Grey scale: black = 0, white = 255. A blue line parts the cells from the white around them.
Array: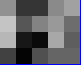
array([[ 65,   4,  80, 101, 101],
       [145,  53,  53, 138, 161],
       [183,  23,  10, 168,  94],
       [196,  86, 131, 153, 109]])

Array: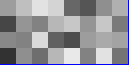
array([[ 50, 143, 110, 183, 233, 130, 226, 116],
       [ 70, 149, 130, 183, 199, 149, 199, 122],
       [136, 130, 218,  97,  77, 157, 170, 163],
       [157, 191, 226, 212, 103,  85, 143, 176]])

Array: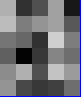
array([[ 96,   3,  56, 133, 110],
       [117, 103,  49, 207, 125],
       [140, 176,  80, 195, 155],
       [148,  72,  56,  64, 110],
       [176,  49,  80, 161,  24],
       [188, 125, 148, 161,  88]])

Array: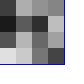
array([[ 26,  91,  47, 190],
       [ 62, 174, 146, 133],
       [ 83, 182, 104, 161],
       [224, 202, 118,  68]])

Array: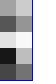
array([[ 23, 190],
       [ 70, 115],
       [ 86, 149],
       [163, 204],
       [225, 248]])

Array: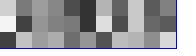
array([[ 65, 194, 157, 173, 110, 149,  83, 188, 180, 142, 216],
       [208, 122, 157, 135,  77,  51, 180,  98, 201,  91, 129],
       [244,  65, 149, 129, 122,  51, 222,  77, 201, 104,  91]])

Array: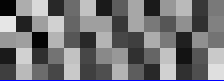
array([[  4, 173, 217,  40, 108, 194,  26,  93, 167,  26, 152, 186,  56,
        121],
       [ 26, 209,  48, 115, 194,  71, 137, 152,  48, 101, 194,  19,  86,
        201],
       [ 63, 186, 108,  71, 201,  63,  79, 180,  93,  40, 209,  48,  79,
        223],
       [152, 159,   4, 180,  86,  40, 180,  71,  63, 173, 121,  32, 144,
        115],
       [230,  32, 159, 209, 101, 159, 159,  56, 167, 121,  86, 144,  48,
        129]])

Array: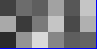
array([[ 43, 148, 217, 134,  94, 100],
       [ 65, 108,  94, 162,  87, 197],
       [169,  58, 122, 197,  73, 176]])

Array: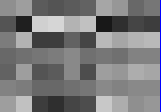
array([[ 84,  31, 208, 214, 179, 193,  24,  47,  69,  61],
       [ 98, 158,  84,  91, 137,  77, 158, 151, 173, 166],
       [104, 112, 118, 124, 137, 112, 118, 112, 130, 130],
       [124, 179,  61,  61,  98,  69, 185, 166, 179, 185],
       [130, 124, 104, 104, 112, 118, 137, 130, 137, 137],
       [143, 158,  91,  84,  91,  98, 166, 151, 104, 118],
       [158, 193,  61,  47,  69,  77, 200, 173, 143, 151]])
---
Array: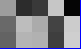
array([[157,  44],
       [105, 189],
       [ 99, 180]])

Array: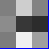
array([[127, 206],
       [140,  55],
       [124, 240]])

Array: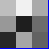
array([[190, 241],
       [152,  30],
       [ 39, 166]])

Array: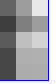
array([[ 99, 156],
       [ 62, 126],
       [ 91, 191]])

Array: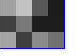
array([[161, 194],
       [ 65, 120],
       [164,  62]])

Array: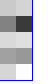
array([[201, 212],
       [130,  57],
       [216, 222]])

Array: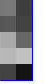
array([[120,  62],
       [ 87,  66],
       [169, 102]])

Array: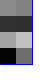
array([[139, 130],
       [ 48,  47],
       [162, 193]])

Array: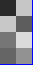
array([[ 42, 198],
       [200,  93],
       [118, 219]])
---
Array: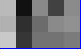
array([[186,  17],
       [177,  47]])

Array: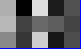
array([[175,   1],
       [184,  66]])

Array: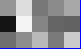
array([[149, 221],
       [ 20, 244]])

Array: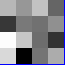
array([[183, 151],
       [ 55, 121]])

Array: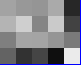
array([[163, 152],
       [180, 207]])

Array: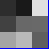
array([[ 45,  25],
       [ 65, 104]])

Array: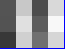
array([[ 84, 200],
       [ 83, 224]])
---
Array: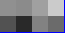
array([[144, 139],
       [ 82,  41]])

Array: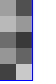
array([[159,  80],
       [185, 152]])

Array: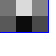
array([[116, 218],
       [ 88,  12]])

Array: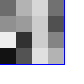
array([[108, 179],
       [144, 155]])

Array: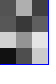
array([[ 83, 175],
       [ 87,  56]])

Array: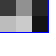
array([[ 57, 145],
       [188, 203]])

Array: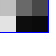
array([[191, 105],
       [227,  13]])
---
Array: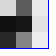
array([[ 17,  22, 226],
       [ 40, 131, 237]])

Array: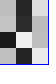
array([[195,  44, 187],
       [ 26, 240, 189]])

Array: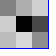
array([[205,   3,  73],
       [187, 215, 142]])

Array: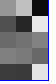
array([[ 81,  39, 231],
       [107, 115, 129]])

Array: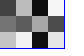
array([[116,  93, 167],
       [196, 241,  16]])

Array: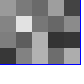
array([[132, 226, 119],
       [126,  93, 177]])
